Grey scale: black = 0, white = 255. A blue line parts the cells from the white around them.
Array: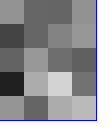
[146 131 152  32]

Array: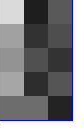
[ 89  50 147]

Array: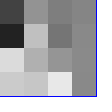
[133 117 176 203]

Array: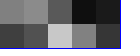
[ 26 129]

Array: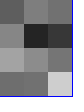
[113  36 163]

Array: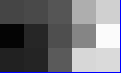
[208 133  90]

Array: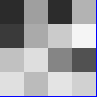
[179 203 222 224]
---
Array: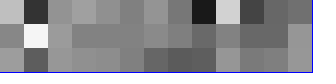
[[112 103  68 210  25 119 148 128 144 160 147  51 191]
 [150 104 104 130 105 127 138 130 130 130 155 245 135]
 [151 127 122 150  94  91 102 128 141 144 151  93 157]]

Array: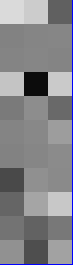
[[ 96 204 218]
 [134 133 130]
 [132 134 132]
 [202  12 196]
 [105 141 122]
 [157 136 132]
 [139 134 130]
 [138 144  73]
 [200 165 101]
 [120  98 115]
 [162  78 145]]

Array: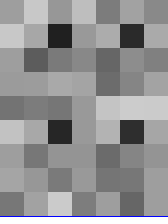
[[137 162 124 190 151 200 158]
 [170  42 172 153  32 167 200]
 [128 141 102 136 122  92 158]
 [163 133 108 164 169 156 155]
 [203 204 196 153 118 124 115]
 [166  46 179 153  38 168 194]
 [148 133 107 148 148 119 158]
 [158 119 117 153 122 151 165]
 [158 102 158 125 203 162 119]]

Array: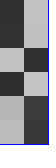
[[194  48]
 [192  50]
 [ 48 194]
 [195  47]
 [ 61 181]
 [ 56 186]]

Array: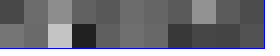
[[ 76  91 146  90 101 108  88  97 141 108  72]
 [ 82  68  70  56 104 111  95  33 196 106 117]]

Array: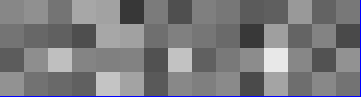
[[120  99 153  95  91 119 127  79 123  55 162 167 116 144 135]
 [ 73 131 100 159  56 106 118 128 111 161 167  78  96 103 116]
 [146  82 135 232 140 121  96 194  81 130 128 132 191 142  92]
 [115 136 110 164  74 138 127 136  89 163 196  96 105 114 146]]
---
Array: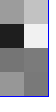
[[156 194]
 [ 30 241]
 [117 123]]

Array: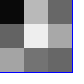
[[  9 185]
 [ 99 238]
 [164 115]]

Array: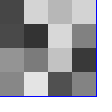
[[ 70 212]
 [ 73  51]
 [148 123]]

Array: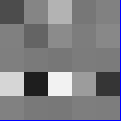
[[ 76 133]
 [128 100]
 [127 122]]

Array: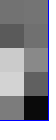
[[114 116]
 [ 90 112]
 [203 137]]

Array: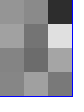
[[149 138]
 [161 116]
 [132 108]]

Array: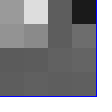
[[154 221]
 [147 138]
 [ 91  92]]

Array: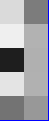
[[218 124]
 [239 178]
 [ 30 176]]

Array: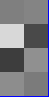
[[127 132]
 [216  73]
 [ 61 144]]
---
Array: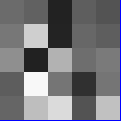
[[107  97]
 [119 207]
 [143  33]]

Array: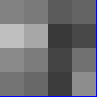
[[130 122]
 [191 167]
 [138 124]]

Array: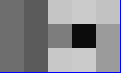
[[110  91]
 [110  91]
 [110  91]]

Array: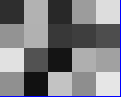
[[ 46 178]
 [147 177]
 [225  82]]

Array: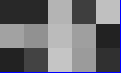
[[ 40  40]
 [162 145]
 [ 34  67]]

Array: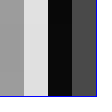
[[156 225]
 [155 224]
 [155 224]]

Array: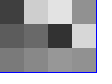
[[ 63 206]
 [ 92 105]
 [122 136]]

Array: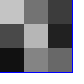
[[196 115]
 [ 73 182]
 [ 17 132]]
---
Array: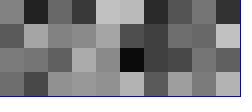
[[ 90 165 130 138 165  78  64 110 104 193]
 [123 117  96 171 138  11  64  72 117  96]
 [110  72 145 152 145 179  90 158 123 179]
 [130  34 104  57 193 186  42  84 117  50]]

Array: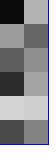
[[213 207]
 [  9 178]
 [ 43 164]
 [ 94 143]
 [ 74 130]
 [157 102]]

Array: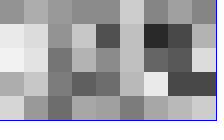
[[242 227 117 179 139 192 101  87 220]
 [234 220 147 199  80 192  41  72 179]
 [173 199 124  95 109 185 234  72  72]
 [147 173 153 139 139 205 132 159 132]
 [213 153 109 167 159 124 167 185 205]]

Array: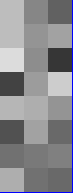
[[182 174 148]
 [ 81 162 105]
 [ 66 156 205]
 [189 148 162]
 [220 141  54]
 [189 134  97]
 [113 121 128]
 [174 113 105]]

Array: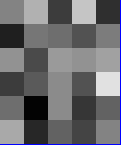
[[131 177  60 197  47]
 [ 31 118 110  82 124]
 [ 60  90 139  82 225]
 [146  74 154 146 161]
 [169  39  98  68 131]
 [110   3 139  54  98]]

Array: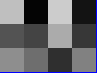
[[142 110  47 129]
 [ 83  68 171  55]
 [191   4 204  19]]

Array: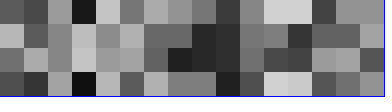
[[112 171 134 196 155 163  98  32  40  47 112  73  67 155 163  85]
 [183  91 134 189 140 177 104 104  40  47 118 126  53  98  98 163]
 [ 91  73 155  24 196 118 171 147 118  59 134 209 209  67 147 147]
 [ 79  53 163  16 183  91 177 126 126  32  79 209 202  85 112 147]]
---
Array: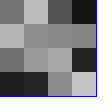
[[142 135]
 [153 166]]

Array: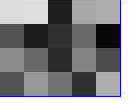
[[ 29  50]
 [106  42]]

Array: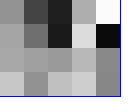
[[111  26]
 [160 154]]

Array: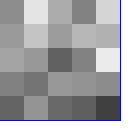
[[196 156]
 [152  97]]

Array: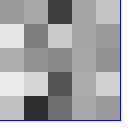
[[126 202]
 [147 137]]

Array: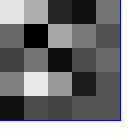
[[  0 166]
 [115  14]]

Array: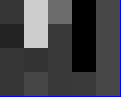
[[205  57]
 [ 51  57]]
